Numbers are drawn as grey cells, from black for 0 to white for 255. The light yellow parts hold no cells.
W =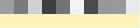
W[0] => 158
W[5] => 242
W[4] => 115

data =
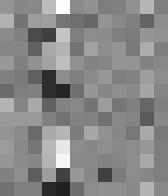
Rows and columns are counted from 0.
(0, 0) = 149
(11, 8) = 133
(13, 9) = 137
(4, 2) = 145
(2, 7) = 139
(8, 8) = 136
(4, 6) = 131
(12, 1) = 143
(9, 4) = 182
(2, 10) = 148
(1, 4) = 117
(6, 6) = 150
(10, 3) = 183
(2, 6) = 140
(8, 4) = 115
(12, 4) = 65
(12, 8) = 124
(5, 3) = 45
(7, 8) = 118
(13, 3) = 41
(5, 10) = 158
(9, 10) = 169
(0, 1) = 135
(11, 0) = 149
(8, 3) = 129
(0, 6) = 146
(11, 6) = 137
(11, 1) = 138
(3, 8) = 147
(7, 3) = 97
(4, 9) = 147
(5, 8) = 127
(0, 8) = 129
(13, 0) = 113
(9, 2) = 106
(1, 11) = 141

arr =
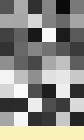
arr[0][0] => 84
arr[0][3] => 133
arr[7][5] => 218
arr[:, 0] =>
[84, 168, 65, 51, 143, 243, 214, 42, 165]
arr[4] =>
[143, 98, 71, 168, 192, 94]
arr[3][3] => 114
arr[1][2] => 215
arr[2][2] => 24
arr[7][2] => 237
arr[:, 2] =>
[48, 215, 24, 133, 71, 143, 77, 237, 47]
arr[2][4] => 27
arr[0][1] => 170
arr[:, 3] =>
[133, 129, 248, 114, 168, 225, 29, 78, 54]
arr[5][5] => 200

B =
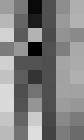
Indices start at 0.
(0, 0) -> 158
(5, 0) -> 194
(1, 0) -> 183
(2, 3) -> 75
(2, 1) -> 91
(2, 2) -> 179
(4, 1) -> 83
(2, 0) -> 210
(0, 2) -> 9
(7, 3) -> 78
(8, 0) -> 197
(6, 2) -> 115
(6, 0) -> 217
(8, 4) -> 137
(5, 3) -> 80
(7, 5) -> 151

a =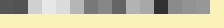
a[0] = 86
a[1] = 83
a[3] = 231

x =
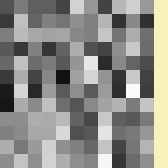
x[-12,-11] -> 82
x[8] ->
[141, 141, 173, 170, 185, 99, 72, 200, 96, 88, 122]
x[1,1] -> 192
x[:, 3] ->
[95, 129, 162, 53, 123, 135, 156, 192, 170, 168, 209, 210]
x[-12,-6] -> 210
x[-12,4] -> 68
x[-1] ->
[141, 195, 143, 210, 174, 142, 132, 245, 54, 107, 142]
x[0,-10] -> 122
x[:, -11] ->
[82, 58, 125, 88, 104, 58, 26, 22, 141, 129, 174, 141]
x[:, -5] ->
[150, 127, 129, 81, 231, 213, 90, 137, 72, 87, 102, 132]
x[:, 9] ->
[207, 136, 173, 201, 100, 201, 251, 123, 88, 121, 118, 107]
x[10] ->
[174, 120, 154, 209, 143, 128, 102, 195, 69, 118, 180]
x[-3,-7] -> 216
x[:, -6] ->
[210, 143, 135, 173, 149, 161, 142, 85, 99, 80, 128, 142]
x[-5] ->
[22, 171, 138, 192, 110, 85, 137, 163, 179, 123, 196]
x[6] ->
[26, 212, 40, 156, 90, 142, 90, 155, 46, 251, 61]
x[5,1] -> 172
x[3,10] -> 108
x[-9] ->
[88, 56, 129, 53, 99, 173, 81, 68, 143, 201, 108]
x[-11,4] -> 117
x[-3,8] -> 111
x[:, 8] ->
[183, 50, 116, 143, 136, 52, 46, 179, 96, 111, 69, 54]
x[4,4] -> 89
